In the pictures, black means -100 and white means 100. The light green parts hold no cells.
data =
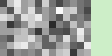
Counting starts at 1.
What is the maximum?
96
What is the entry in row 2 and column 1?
25
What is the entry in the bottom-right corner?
38
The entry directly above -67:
1
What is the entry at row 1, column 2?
51
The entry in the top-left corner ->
-43
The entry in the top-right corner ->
-23
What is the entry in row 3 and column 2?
51
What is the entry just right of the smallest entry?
1
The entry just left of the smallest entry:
38
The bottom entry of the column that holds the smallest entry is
12
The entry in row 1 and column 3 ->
84
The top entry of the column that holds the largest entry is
-43
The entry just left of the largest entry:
1
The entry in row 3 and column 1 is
73
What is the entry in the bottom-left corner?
12
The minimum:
-67
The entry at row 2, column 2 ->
-33
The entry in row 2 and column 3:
73
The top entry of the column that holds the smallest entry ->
-10
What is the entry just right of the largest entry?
51

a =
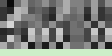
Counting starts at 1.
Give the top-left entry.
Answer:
-34
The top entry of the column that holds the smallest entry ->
-91
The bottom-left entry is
35
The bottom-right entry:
-80
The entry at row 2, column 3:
45
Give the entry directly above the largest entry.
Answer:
24
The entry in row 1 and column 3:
-11
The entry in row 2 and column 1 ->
-59
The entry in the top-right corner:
12
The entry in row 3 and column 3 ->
45
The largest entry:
67
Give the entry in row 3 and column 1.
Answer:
-59
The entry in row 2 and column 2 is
-70

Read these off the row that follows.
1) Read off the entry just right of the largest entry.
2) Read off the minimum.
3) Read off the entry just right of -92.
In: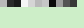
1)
67
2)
-92
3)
22

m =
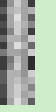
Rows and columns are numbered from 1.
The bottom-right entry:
-27
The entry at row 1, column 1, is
-53
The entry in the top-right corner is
-53
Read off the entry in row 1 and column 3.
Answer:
61
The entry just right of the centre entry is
16
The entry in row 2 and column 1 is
-27
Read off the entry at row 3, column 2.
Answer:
29
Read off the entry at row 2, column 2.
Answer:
39
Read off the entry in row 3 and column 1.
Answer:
-53
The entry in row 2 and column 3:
50
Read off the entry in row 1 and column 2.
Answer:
16
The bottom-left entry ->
-53
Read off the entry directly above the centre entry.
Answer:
73
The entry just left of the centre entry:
29

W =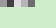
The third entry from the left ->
74
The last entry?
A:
-14
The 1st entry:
21

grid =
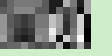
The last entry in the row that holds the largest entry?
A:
-100
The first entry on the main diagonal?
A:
-42
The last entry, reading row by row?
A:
-65
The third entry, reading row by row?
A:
-6
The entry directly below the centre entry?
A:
5
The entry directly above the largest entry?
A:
63
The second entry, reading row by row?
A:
-19
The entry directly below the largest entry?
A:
40
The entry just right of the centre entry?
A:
51
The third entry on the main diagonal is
-42
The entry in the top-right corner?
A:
27
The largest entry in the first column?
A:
27
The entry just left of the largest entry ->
5
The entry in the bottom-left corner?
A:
-29
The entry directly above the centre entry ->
-6
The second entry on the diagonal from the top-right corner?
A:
-89
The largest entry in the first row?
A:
40
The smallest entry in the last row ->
-89
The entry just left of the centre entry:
-6
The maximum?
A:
95
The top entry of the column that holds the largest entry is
-77

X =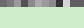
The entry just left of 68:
-59
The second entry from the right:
-25
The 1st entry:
-15
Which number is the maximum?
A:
68

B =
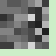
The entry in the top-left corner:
-8
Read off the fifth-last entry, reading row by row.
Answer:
16
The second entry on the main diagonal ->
-8
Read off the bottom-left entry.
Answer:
-52
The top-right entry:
-52
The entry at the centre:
-19
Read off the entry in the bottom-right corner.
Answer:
-31
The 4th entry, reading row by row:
-19
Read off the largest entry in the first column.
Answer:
3
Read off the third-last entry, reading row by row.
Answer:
67
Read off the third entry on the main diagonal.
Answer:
16

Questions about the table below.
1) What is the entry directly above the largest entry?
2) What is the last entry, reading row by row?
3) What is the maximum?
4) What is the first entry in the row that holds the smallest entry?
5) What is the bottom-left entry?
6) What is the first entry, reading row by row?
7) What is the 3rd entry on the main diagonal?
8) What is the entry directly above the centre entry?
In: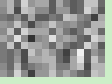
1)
-17
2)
41
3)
88
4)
31
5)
18
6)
18
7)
8
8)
-17
